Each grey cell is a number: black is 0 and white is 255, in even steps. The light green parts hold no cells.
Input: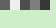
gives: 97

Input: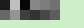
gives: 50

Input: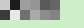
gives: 90

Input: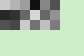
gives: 50

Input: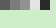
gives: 124

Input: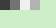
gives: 178
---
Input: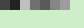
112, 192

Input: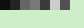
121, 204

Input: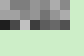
149, 193

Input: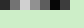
145, 208

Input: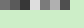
222, 222

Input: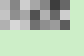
81, 215

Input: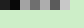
111, 200

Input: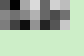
178, 218
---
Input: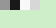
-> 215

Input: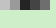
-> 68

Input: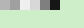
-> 216

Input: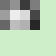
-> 125

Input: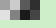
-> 47

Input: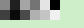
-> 116

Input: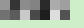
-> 131

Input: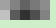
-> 121

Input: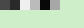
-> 187
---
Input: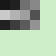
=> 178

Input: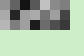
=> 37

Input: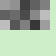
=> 107

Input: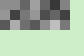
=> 65

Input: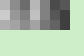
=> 151

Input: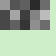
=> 165

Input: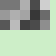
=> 175

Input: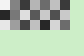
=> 120
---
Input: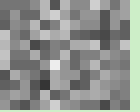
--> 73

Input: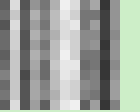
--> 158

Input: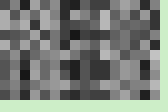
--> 117

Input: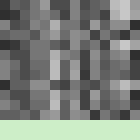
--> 87

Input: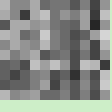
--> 126

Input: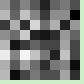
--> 79
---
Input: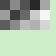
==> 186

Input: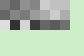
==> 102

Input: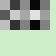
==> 129

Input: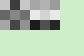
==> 27

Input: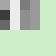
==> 236

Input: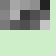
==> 79
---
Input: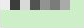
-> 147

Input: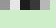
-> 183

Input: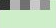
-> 146

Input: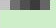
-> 101

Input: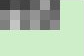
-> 158

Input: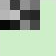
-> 182
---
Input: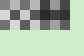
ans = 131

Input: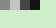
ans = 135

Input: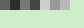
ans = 97

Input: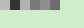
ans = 187

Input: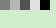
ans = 126

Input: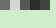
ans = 110
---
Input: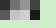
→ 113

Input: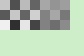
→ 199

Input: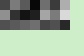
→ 49

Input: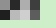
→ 41

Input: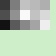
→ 145

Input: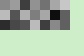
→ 84

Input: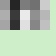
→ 58

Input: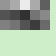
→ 71
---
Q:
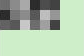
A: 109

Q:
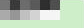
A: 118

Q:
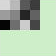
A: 215

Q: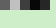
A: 96

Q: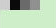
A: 206

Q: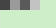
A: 68

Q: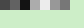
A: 71
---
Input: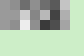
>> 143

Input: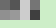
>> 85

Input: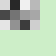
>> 40

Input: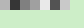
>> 54

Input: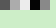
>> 172

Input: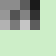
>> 140

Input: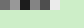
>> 152

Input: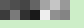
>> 78

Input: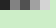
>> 130

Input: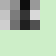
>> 142
